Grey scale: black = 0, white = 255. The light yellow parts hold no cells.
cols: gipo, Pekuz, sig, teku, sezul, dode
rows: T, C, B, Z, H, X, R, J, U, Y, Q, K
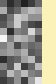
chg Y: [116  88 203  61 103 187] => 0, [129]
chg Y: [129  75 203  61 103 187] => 1, [88]

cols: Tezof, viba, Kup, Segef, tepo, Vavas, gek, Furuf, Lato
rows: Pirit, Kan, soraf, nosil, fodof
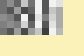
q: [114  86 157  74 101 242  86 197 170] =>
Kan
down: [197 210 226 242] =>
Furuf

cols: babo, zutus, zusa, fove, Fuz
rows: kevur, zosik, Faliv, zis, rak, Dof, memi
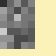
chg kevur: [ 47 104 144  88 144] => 4, [130]
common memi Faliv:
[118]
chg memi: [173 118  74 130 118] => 0, [160]

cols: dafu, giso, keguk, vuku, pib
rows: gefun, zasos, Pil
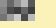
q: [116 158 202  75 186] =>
Pil
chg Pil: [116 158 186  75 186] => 2, [202]
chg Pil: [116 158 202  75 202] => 4, [186]
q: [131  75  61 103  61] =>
zasos
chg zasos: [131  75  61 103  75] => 4, [61]
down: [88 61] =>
pib
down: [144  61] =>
keguk

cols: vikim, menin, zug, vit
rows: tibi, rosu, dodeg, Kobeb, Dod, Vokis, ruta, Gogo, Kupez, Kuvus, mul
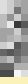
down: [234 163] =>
menin
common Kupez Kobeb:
[189]
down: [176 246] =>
zug
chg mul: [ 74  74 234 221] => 2, [246]
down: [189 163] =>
vikim

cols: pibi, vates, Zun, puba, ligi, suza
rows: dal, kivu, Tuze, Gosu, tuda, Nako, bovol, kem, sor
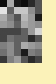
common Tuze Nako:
[84]
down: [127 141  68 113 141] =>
vates
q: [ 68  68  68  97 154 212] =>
tuda

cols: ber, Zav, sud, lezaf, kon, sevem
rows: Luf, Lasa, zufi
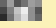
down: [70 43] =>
ber
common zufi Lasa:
[143]
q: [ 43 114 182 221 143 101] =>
zufi
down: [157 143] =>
kon
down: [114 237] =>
lezaf

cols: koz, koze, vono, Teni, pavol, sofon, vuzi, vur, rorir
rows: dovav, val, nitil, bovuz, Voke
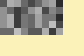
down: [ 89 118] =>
Teni
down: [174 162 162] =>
sofon
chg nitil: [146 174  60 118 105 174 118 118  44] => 5, [162]
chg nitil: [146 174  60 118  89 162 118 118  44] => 4, [105]
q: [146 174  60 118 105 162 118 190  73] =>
bovuz
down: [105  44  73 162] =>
rorir

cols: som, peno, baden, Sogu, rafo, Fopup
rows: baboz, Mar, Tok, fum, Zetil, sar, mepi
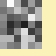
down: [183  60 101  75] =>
Fopup
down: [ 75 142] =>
baden
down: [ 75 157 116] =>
Sogu
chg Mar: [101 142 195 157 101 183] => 0, [116]

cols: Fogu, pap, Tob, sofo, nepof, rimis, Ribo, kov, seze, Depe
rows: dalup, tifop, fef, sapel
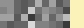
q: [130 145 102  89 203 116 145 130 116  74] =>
tifop
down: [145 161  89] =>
pap
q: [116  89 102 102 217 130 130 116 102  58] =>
sapel
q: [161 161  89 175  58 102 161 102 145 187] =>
fef
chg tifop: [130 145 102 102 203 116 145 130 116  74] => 3, [89]
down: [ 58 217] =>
nepof

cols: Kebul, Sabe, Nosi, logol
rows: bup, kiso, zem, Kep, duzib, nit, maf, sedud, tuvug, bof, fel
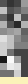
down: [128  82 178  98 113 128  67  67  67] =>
logol
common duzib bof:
[166]
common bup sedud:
[67]

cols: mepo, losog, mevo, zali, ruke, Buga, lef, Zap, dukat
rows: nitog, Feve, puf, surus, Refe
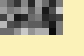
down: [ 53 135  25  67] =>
mevo
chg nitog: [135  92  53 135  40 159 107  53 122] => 7, [40]
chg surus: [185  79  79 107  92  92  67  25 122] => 2, [67]
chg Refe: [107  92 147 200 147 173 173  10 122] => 1, [107]
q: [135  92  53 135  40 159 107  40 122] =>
nitog

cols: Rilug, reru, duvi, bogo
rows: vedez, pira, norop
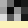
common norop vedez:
[24]
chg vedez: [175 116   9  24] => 1, [102]
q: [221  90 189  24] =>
norop
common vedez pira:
[9]
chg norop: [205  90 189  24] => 0, [221]
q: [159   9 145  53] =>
pira

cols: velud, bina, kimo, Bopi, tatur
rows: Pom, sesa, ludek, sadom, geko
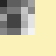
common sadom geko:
[108]
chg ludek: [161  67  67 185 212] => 4, [227]
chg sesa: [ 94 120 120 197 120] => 4, [135]

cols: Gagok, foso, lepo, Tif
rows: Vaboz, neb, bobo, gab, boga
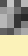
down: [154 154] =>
foso
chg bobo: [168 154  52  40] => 0, [184]
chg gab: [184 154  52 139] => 3, [126]

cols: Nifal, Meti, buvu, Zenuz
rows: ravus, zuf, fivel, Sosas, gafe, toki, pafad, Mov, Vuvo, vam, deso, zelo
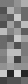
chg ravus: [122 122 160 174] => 2, [146]
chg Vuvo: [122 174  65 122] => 3, [134]
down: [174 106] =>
Zenuz
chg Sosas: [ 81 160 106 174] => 3, [189]
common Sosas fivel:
[106]
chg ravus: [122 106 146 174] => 1, [122]
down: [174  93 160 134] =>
Meti

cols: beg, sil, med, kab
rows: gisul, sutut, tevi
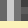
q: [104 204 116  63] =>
gisul
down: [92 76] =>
kab
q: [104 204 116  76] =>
tevi

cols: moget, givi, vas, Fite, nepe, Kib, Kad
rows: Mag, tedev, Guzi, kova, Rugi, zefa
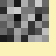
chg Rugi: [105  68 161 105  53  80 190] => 3, [120]
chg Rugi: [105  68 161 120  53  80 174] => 6, [190]
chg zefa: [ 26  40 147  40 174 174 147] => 4, [161]
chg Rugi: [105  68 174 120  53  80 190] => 2, [161]
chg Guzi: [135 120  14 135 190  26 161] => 6, [147]
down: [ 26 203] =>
vas

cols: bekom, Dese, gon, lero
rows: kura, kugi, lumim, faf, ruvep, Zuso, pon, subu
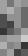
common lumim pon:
[145]
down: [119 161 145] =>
gon
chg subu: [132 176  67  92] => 1, [161]
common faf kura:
[145]
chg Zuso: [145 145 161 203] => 1, [161]
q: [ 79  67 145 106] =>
faf
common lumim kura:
[145]

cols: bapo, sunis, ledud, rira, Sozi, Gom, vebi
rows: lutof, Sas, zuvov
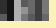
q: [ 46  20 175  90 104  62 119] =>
lutof
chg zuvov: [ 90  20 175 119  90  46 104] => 5, [62]
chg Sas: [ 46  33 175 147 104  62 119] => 1, [20]

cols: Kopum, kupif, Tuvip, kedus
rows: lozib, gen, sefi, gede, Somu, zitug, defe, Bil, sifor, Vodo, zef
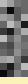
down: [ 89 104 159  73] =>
Kopum
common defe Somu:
[116]
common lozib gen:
[104]
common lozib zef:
[104]

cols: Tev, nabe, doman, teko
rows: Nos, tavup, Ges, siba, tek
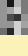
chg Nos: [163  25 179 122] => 0, [149]
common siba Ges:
[149]
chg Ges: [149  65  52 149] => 1, [78]
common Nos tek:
[122]
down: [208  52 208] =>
doman
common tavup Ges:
[149]
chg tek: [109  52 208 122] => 1, [38]

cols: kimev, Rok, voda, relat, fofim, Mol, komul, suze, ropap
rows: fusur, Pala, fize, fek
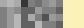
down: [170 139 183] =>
voda
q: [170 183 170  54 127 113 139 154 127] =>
fusur
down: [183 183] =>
voda
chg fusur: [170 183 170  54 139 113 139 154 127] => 4, [127]
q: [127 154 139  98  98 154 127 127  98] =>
Pala

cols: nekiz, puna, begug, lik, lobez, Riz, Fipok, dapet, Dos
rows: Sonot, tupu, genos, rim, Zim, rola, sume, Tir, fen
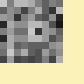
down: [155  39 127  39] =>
nekiz
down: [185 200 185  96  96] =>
lobez
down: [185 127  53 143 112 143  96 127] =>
begug
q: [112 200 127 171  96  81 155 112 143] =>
Tir
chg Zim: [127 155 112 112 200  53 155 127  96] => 7, [143]

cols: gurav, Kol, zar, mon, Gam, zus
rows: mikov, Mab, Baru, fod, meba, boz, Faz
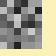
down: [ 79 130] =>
Kol
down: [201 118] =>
Gam
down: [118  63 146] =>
mon
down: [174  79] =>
Gam
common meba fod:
[63]
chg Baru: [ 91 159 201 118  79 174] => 5, [159]
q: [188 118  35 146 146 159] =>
Faz

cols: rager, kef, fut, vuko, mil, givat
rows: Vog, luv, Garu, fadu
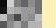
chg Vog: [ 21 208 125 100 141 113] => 0, [9]
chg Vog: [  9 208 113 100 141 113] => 2, [125]
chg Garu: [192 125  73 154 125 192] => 4, [141]
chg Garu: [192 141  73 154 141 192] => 1, [125]
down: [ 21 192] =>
rager
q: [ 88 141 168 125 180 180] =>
fadu

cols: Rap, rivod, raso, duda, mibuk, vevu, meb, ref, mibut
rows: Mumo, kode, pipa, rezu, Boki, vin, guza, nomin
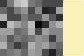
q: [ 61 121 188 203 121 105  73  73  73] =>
Mumo
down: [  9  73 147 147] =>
vevu
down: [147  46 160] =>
meb
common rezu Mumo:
[188]
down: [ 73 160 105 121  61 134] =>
raso
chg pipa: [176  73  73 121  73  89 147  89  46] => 4, [89]

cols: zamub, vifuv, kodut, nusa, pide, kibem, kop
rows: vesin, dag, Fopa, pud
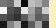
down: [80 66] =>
vifuv
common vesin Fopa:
[106]
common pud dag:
[162]
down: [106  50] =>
kop
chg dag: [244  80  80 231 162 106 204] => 2, [66]

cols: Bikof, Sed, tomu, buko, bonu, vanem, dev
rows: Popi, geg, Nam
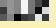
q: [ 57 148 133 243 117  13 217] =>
geg
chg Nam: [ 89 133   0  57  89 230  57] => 4, [73]
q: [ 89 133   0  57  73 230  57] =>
Nam
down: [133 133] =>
tomu
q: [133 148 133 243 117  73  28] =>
Popi
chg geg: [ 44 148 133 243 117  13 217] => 0, [57]

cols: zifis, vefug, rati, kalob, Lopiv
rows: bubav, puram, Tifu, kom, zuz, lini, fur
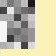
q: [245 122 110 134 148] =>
zuz
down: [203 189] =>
Lopiv
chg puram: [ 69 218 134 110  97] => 1, [231]
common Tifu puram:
[69]
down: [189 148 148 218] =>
Lopiv

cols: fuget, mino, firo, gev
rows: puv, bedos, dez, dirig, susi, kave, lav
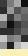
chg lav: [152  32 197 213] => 2, [183]
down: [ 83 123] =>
firo
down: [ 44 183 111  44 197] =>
fuget
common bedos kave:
[44]
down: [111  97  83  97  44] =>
gev

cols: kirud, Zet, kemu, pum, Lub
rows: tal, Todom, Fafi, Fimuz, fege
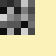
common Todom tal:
[71]
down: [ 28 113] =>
kemu
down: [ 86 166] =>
Zet
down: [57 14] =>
kirud

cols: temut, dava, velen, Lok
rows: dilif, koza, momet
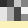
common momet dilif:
[71]
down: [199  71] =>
velen

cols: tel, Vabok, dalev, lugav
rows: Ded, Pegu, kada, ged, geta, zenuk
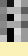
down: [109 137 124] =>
tel
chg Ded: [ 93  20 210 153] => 0, [109]
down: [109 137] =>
tel
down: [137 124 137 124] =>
tel

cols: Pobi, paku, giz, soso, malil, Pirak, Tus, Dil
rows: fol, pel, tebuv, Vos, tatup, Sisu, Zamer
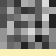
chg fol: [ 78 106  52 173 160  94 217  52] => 7, [36]
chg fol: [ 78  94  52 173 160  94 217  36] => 1, [106]
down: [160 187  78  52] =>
Tus
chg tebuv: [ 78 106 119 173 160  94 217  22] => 7, [36]

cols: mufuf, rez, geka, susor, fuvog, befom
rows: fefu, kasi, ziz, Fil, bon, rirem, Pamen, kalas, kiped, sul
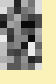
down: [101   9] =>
susor
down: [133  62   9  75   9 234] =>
fuvog
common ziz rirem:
[50]
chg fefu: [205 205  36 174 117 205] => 5, [221]
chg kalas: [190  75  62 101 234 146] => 5, [133]
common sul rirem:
[133]
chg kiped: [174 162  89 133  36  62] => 3, [146]

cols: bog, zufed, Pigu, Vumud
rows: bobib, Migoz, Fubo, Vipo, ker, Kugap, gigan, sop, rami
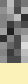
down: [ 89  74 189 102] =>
Pigu
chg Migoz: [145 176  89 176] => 2, [74]
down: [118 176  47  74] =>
Vumud
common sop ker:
[132]
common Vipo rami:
[74]
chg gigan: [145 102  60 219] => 2, [74]

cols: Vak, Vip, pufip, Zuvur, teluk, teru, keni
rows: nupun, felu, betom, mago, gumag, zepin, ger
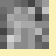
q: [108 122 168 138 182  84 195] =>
felu
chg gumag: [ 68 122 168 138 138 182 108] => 4, [154]
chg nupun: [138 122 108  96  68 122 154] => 0, [122]
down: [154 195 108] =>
keni
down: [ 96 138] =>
Zuvur
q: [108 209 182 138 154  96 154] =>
zepin

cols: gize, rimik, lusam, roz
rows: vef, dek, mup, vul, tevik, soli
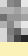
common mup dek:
[162]
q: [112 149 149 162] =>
mup
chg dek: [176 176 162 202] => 3, [189]

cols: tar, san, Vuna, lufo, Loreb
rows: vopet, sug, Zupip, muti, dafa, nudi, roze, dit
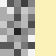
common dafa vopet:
[132]
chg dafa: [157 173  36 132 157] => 1, [185]
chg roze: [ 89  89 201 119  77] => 2, [185]
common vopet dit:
[244]
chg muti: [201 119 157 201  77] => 3, [185]
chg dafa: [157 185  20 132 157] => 2, [36]

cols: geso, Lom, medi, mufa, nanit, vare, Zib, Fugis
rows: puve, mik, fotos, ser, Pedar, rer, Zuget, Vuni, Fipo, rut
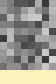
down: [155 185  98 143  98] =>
mufa
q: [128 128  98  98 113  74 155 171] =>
ser
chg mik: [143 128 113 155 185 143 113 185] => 0, [155]
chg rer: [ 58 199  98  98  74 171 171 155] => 1, [185]
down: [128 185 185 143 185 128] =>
Lom
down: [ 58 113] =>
Zib
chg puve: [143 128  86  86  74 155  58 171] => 5, [171]

